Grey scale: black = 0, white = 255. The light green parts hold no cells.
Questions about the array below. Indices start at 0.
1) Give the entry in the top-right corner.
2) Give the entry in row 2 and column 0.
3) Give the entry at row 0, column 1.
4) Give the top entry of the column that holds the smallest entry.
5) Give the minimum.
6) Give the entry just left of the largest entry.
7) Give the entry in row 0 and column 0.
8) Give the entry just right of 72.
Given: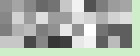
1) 165
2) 125
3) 165
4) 115
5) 53
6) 145
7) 145
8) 135

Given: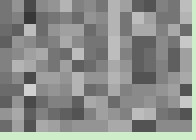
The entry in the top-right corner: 189
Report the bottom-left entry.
107
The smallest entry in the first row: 74
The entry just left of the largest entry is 107
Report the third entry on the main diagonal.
189
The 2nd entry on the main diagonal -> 129
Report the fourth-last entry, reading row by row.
83
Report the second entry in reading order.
148
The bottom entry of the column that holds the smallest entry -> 83
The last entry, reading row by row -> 138
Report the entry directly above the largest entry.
74
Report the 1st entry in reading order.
117
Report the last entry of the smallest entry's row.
180
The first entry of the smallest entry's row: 117
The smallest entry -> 55
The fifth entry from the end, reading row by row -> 83
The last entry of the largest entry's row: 83
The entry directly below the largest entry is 74

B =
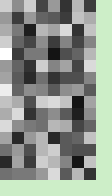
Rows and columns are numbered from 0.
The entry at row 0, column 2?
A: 206
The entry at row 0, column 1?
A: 141
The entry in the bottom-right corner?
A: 51
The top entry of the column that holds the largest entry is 206
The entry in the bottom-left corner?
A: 112
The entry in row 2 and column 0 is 172
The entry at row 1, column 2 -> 153
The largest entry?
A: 255
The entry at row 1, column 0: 153
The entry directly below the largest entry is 153
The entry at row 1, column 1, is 60
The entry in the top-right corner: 60

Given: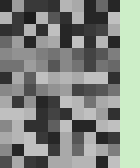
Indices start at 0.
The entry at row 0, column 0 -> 38
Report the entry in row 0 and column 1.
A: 157
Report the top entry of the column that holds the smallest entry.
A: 57
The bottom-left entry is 77
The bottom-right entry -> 192
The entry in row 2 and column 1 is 57
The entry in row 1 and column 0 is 181
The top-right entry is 38
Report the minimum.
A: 29
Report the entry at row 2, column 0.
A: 48
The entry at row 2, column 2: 181

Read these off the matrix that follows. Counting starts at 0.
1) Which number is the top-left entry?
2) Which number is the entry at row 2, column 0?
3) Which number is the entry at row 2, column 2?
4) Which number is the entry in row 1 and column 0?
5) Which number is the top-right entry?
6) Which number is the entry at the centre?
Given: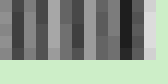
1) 134
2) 134
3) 134
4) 144
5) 209
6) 63

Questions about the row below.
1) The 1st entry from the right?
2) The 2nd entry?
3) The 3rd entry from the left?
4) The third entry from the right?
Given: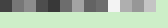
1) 196
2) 119
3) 140
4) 175

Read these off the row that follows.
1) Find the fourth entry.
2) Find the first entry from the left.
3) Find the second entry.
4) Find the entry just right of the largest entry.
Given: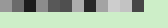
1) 140
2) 152
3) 107
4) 195

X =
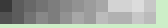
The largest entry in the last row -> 199
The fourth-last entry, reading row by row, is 177
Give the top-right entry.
199
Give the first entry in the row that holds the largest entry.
57
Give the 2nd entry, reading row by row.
92
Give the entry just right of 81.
92
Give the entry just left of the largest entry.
211
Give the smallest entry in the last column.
187

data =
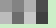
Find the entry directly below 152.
188
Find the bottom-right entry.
64
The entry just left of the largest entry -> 109

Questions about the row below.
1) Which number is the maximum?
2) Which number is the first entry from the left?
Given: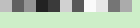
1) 250
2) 191

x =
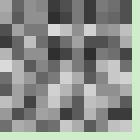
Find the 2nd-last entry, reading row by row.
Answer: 191
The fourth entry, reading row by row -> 134
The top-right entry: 80
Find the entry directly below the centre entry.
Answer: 209
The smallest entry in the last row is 91
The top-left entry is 172
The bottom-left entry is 111
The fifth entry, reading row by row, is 59
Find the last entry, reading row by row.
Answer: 200
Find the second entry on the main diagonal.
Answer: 91
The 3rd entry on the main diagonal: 122
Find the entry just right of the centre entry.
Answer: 122
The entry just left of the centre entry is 102
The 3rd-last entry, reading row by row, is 134
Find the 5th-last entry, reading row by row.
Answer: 172
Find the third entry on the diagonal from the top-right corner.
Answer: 144
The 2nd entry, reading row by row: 102
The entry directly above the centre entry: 68
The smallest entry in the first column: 59
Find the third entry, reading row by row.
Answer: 144

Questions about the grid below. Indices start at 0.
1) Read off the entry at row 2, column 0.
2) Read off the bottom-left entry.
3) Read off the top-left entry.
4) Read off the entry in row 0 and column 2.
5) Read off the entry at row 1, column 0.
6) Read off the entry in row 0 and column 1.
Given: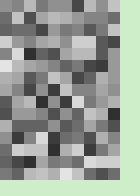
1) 99
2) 121
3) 144
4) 185
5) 109
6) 132

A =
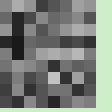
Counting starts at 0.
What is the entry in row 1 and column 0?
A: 104
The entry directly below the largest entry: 115
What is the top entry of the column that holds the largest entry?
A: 84
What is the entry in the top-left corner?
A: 136
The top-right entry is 148
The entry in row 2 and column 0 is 148
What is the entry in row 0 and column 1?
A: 172
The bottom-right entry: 125
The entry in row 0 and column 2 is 148
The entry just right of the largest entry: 50
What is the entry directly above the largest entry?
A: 50
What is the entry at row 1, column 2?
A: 74
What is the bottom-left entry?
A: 74
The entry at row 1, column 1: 38
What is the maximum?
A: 193
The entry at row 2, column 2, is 136

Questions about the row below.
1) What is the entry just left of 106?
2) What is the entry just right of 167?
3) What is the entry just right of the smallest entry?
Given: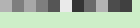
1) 52
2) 126
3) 106
